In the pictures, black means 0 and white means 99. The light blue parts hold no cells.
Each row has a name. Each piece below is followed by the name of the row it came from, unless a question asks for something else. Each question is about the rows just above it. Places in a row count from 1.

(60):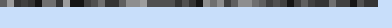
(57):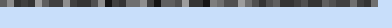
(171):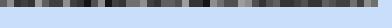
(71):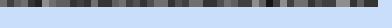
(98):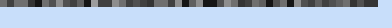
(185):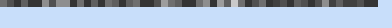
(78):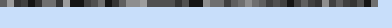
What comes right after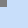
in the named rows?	[43]
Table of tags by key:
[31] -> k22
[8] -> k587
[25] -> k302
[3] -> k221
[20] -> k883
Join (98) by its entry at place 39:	k587
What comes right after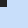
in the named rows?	[55]
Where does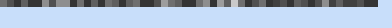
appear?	(185)
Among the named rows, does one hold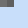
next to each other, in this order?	yes

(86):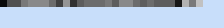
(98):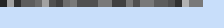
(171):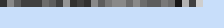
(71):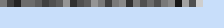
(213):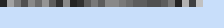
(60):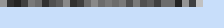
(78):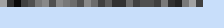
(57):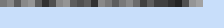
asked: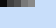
(78)
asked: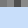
(78)

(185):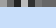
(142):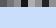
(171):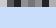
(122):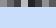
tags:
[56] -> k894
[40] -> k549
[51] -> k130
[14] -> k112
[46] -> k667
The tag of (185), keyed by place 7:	k549
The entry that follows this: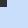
[46]
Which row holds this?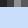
(122)
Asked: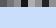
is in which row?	(142)
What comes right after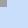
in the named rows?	[40]
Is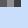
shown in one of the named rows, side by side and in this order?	no
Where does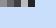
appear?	(122)

